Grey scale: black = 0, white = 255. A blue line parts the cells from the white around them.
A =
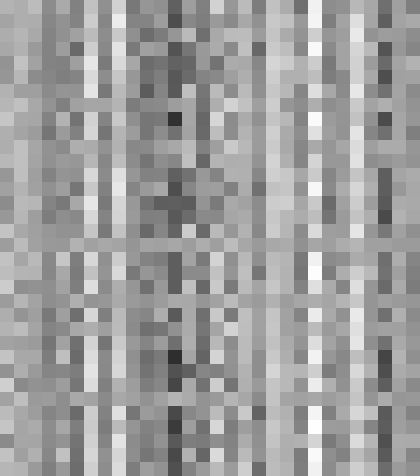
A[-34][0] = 179
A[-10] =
[162, 159, 155, 117, 162, 112, 211, 117, 201, 153, 133, 156, 111, 174, 108, 184, 140, 187, 157, 193, 170, 148, 221, 163, 144, 229, 143, 113, 169, 152]
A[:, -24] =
[193, 204, 187, 205, 230, 217, 228, 166, 209, 213, 171, 182, 215, 199, 230, 215, 197, 161, 215, 193, 222, 148, 214, 174, 211, 219, 227, 220, 163, 205, 202, 208, 214, 207]
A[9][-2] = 167
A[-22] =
[151, 191, 159, 131, 148, 145, 215, 139, 222, 150, 130, 131, 96, 114, 152, 132, 177, 176, 135, 207, 199, 167, 202, 134, 156, 196, 167, 94, 165, 171]
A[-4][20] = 181
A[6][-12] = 144
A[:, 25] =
[184, 222, 233, 213, 209, 208, 231, 201, 194, 228, 219, 225, 196, 214, 204, 195, 229, 181, 171, 205, 222, 199, 233, 223, 229, 190, 216, 202, 196, 214, 185, 219, 188, 206]
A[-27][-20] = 136
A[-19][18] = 142
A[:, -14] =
[151, 138, 187, 138, 171, 159, 140, 210, 140, 141, 201, 174, 177, 129, 169, 166, 151, 188, 144, 149, 122, 186, 122, 210, 140, 147, 145, 116, 180, 140, 125, 131, 133, 156]
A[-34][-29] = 174
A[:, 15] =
[210, 154, 169, 171, 115, 137, 186, 174, 214, 189, 159, 180, 132, 158, 122, 137, 185, 159, 211, 193, 201, 162, 200, 165, 184, 212, 129, 205, 154, 187, 215, 142, 218, 186]
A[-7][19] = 196
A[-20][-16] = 148
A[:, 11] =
[144, 157, 124, 153, 115, 126, 133, 138, 121, 141, 159, 142, 131, 167, 94, 128, 134, 161, 125, 139, 153, 156, 174, 118, 156, 122, 129, 135, 161, 147, 136, 146, 131, 146]
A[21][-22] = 170
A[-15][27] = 114
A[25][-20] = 109
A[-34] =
[179, 174, 188, 140, 170, 129, 193, 144, 209, 120, 150, 144, 96, 158, 128, 210, 151, 187, 125, 193, 172, 112, 241, 141, 145, 184, 167, 111, 160, 127]
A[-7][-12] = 154
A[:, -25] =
[129, 131, 161, 105, 159, 132, 147, 161, 115, 129, 174, 151, 145, 118, 168, 137, 146, 178, 126, 123, 126, 175, 111, 168, 112, 107, 125, 118, 169, 107, 126, 116, 112, 109]
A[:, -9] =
[112, 153, 147, 136, 177, 176, 134, 141, 132, 142, 135, 133, 167, 146, 166, 172, 140, 145, 121, 118, 130, 166, 132, 156, 148, 134, 181, 147, 161, 126, 132, 177, 124, 126]
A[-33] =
[164, 174, 173, 135, 146, 131, 204, 134, 236, 132, 132, 157, 78, 136, 126, 154, 138, 168, 145, 200, 192, 153, 244, 126, 163, 222, 165, 95, 163, 169]
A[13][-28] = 161
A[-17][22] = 166
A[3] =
[168, 177, 154, 131, 157, 105, 205, 137, 227, 122, 160, 153, 83, 118, 153, 171, 138, 192, 104, 201, 189, 136, 249, 138, 163, 213, 185, 84, 151, 134]
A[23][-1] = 146
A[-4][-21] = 149
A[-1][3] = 127
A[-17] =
[157, 187, 161, 153, 152, 178, 161, 168, 164, 149, 163, 161, 167, 157, 173, 159, 188, 167, 154, 168, 171, 145, 166, 159, 172, 181, 160, 160, 155, 155]

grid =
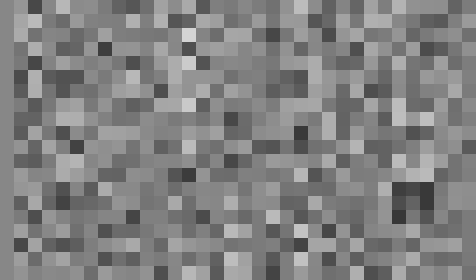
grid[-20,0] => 135
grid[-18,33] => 112
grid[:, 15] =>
[127, 158, 109, 159, 132, 146, 113, 143, 134, 160, 112, 133, 109, 134, 135, 133, 103, 137, 97, 90]
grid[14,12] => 169
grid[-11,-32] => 163
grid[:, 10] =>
[111, 127, 120, 132, 111, 116, 144, 108, 140, 138, 143, 130, 139, 118, 116, 128, 120, 126, 129, 146]
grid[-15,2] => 176
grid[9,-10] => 100
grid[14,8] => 148
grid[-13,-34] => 135
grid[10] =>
[135, 147, 101, 163, 127, 66, 148, 143, 148, 116, 143, 96, 113, 187, 122, 112, 142, 155, 90, 84, 116, 78, 113, 118, 144, 180, 96, 98, 113, 127, 158, 134, 143, 90]
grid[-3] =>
[135, 72, 163, 98, 81, 94, 126, 140, 150, 169, 126, 104, 165, 150, 143, 137, 115, 120, 123, 127, 97, 68, 165, 165, 120, 166, 104, 99, 124, 101, 149, 151, 160, 123]
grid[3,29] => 156
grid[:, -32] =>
[72, 186, 114, 174, 71, 176, 174, 89, 99, 163, 101, 92, 133, 154, 168, 78, 115, 163, 107, 130]
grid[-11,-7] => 118
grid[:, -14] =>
[146, 154, 119, 146, 151, 97, 108, 160, 156, 147, 116, 149, 126, 116, 99, 131, 117, 97, 126, 126]
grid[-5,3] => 150
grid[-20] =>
[135, 150, 72, 135, 183, 139, 141, 123, 98, 86, 111, 162, 140, 170, 88, 127, 122, 135, 124, 113, 146, 188, 140, 97, 132, 101, 162, 126, 179, 145, 143, 142, 99, 124]
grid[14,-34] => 135
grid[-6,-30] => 67
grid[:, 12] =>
[140, 85, 136, 135, 172, 173, 159, 167, 122, 132, 113, 133, 84, 109, 169, 112, 139, 165, 135, 134]
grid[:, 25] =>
[101, 120, 165, 79, 103, 154, 167, 102, 124, 152, 180, 125, 124, 143, 113, 103, 94, 166, 94, 175]
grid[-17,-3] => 91
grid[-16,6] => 127
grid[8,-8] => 133
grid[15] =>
[135, 123, 78, 150, 131, 118, 123, 133, 133, 69, 128, 128, 112, 106, 75, 133, 126, 105, 123, 186, 131, 87, 112, 141, 110, 103, 128, 148, 55, 119, 84, 134, 108, 123]
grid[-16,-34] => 135
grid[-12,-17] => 107
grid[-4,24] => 148
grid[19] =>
[135, 147, 130, 137, 135, 144, 109, 154, 136, 133, 146, 79, 134, 183, 161, 90, 169, 165, 114, 68, 126, 154, 134, 111, 115, 175, 79, 94, 171, 117, 144, 131, 153, 114]

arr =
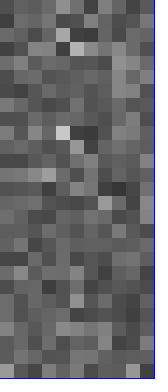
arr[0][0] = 79
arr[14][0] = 101
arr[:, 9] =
[68, 84, 107, 106, 133, 104, 129, 84, 125, 122, 101, 90, 86, 71, 68, 82, 89, 94, 115, 103, 83, 68, 64, 74, 75, 93, 151]
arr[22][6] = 75
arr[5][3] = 83
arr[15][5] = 95
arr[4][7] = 75
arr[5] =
[77, 103, 107, 83, 88, 95, 104, 96, 134, 104, 127]
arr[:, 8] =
[100, 77, 74, 135, 145, 134, 134, 106, 104, 129, 112, 96, 99, 54, 106, 74, 121, 90, 110, 94, 88, 76, 76, 91, 67, 89, 92]
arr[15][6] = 114
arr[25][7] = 97
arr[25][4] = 84
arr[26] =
[154, 87, 70, 125, 98, 122, 75, 94, 92, 151, 65]
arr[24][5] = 99
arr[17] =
[97, 116, 70, 86, 106, 94, 97, 96, 90, 94, 105]
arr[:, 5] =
[112, 80, 64, 178, 85, 95, 97, 113, 102, 64, 151, 111, 79, 131, 72, 95, 83, 94, 73, 131, 110, 144, 68, 130, 99, 117, 122]
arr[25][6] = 116
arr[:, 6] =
[66, 128, 60, 137, 86, 104, 83, 82, 88, 59, 66, 128, 115, 118, 83, 114, 100, 97, 86, 86, 68, 85, 75, 117, 93, 116, 75]
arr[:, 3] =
[105, 117, 101, 130, 107, 83, 105, 73, 93, 102, 80, 99, 157, 64, 83, 72, 108, 86, 80, 110, 62, 93, 101, 104, 109, 83, 125]
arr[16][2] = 85
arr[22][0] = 108
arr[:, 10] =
[89, 119, 100, 80, 106, 127, 81, 89, 78, 95, 93, 130, 96, 113, 135, 131, 76, 105, 94, 68, 75, 96, 84, 93, 123, 95, 65]
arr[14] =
[101, 105, 111, 83, 77, 72, 83, 153, 106, 68, 135]
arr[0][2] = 92
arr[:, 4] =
[143, 74, 167, 64, 102, 88, 92, 80, 106, 200, 88, 82, 107, 94, 77, 101, 95, 106, 107, 108, 82, 83, 108, 137, 78, 84, 98]
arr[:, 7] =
[127, 99, 100, 116, 75, 96, 93, 89, 79, 81, 100, 89, 77, 64, 153, 105, 86, 96, 77, 65, 80, 107, 83, 128, 132, 97, 94]
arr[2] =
[106, 96, 75, 101, 167, 64, 60, 100, 74, 107, 100]

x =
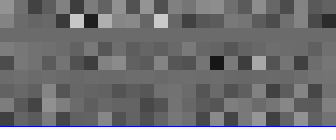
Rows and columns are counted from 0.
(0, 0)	147
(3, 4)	108
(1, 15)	91
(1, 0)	131
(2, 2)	107
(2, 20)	107
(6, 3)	133
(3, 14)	103
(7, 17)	120
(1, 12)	102
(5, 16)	105
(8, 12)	119
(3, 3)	112
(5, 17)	104
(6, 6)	100
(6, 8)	83
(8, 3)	124
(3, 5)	98
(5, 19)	106
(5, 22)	114
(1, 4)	58
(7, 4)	126
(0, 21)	131
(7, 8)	100
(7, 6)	94
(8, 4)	70
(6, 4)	85
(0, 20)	76
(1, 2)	101
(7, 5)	107
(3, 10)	101
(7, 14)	91
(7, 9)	100
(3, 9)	93
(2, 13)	107
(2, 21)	107
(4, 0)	76
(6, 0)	98
